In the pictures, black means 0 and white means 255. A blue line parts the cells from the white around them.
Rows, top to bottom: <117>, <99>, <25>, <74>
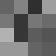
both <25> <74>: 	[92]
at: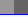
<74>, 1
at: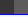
<25>, 1
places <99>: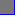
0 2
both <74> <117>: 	[100]
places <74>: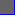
2

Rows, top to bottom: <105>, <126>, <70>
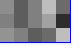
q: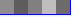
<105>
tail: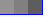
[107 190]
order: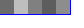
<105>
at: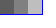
<105>, 1

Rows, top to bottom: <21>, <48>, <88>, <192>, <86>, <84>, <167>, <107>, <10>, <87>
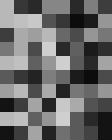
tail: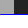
[119 104 150]
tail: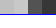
[ 12  27 150]
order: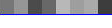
<88>
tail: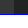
[126 104  27  12  75]
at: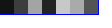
<107>, 0
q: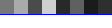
<192>

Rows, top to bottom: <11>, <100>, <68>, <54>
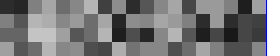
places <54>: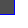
6 12 16 17
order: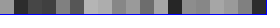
<100>
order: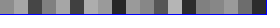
<100>
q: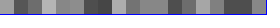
<54>
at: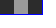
<100>, 14
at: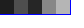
<68>, 8
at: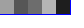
<68>, 4

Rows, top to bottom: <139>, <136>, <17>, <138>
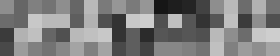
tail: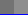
[102 185 122 150 122 150  22  30  36  66 142 185 108 178 115]
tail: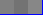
[164 128 164  73  94  66 135 135 128 115 192 128 156 142 164]
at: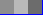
<139>, 15
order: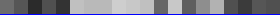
<17>
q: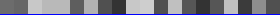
<136>

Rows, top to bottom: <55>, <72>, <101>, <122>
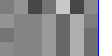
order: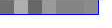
<122>
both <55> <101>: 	[117]

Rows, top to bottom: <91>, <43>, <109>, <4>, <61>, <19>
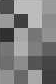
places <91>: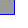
3
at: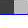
<43>, 1

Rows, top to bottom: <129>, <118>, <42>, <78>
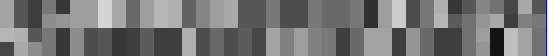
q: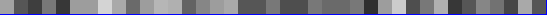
<129>
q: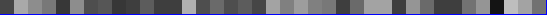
<78>
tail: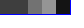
[190 163 114]

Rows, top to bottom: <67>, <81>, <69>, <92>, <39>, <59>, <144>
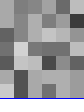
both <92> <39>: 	[189]
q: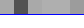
<59>
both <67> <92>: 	[189]
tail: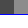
[98]
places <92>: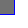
0 3 4
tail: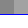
[106 189]

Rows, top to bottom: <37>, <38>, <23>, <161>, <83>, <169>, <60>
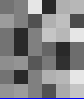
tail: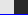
[176 183]
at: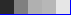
<169>, 1
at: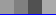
<60>, 1
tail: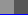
[121  48 109]
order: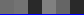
<161>
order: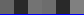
<161>

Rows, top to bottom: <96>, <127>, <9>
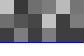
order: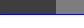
<9>
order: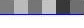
<96>
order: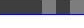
<9>
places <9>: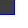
0 2 4 5
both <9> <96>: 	[125]

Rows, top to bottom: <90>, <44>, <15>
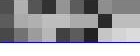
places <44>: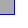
1 5 6
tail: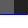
[197 212 219]
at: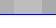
<44>, 2

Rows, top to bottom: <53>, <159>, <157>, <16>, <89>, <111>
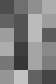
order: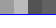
<159>
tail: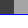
[137]

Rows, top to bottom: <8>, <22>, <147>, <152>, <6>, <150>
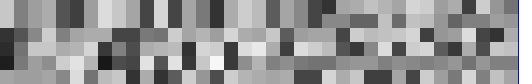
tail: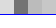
[ 51 172  51  92 205 150  77 205 180 172 165 172  69  69 213 172 199  63
  63 165  69 205 158 121 213 128 193 165]
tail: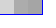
[199  92 158 165 165  69 205 187 193 199 213  63 150 158 220  69  51 172]
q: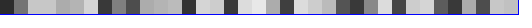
<152>
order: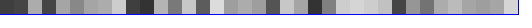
<8>
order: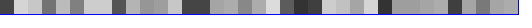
<8>

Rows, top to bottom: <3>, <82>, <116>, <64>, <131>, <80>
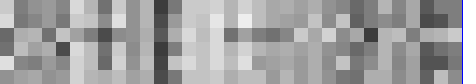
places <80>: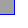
1 9 29
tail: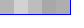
[161 174 146 134 105 126 181 134 168  89 126 126]
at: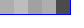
<80>, 7
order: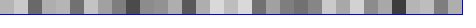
<116>
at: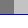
<80>, 12
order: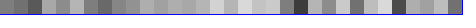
<64>

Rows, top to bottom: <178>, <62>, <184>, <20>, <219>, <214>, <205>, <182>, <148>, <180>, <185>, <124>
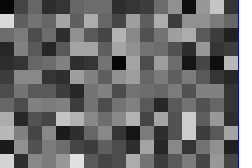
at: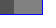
<205>, 13
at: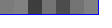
<182>, 3
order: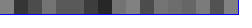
<205>
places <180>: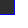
5 11

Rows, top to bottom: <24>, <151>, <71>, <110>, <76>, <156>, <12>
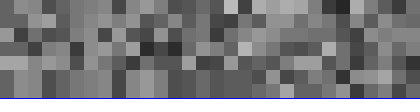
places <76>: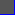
11 12 17 19 23 28
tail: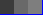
[ 71 105]

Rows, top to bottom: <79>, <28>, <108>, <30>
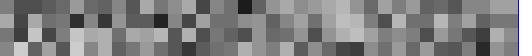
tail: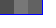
[ 78 148 105 112 148  78 148 176 190 161 126 141 126  78 154 119  86  62
 176 141]
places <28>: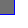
3 15 16 22 29 30

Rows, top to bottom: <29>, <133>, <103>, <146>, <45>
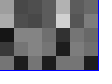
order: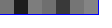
<146>
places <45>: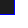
1 3 6

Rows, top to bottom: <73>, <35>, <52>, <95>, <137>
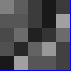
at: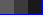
<73>, 1
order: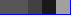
<137>
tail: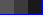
[160]

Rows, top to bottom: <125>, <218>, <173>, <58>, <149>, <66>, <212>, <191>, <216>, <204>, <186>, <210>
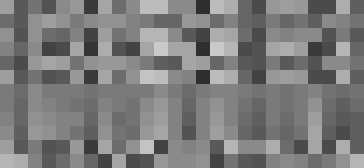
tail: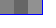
[138 130 130 102 138 108 115 145 158 130  95 130 152 130 108  95 122 108
 122 158 102  89  95]
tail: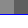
[152 145 130 115  95 145 115 108 152 165 130  83 130 158 138 102  89 115
 102 115 165  95  75  95]
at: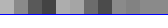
<173>, 11
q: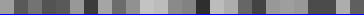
<66>
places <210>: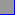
11
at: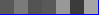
<186>, 1
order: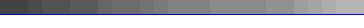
<173>

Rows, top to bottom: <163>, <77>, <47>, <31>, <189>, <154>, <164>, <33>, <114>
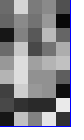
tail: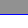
[94]
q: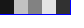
<114>

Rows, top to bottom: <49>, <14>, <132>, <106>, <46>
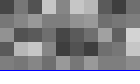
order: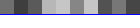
<49>
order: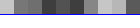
<106>
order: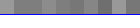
<46>

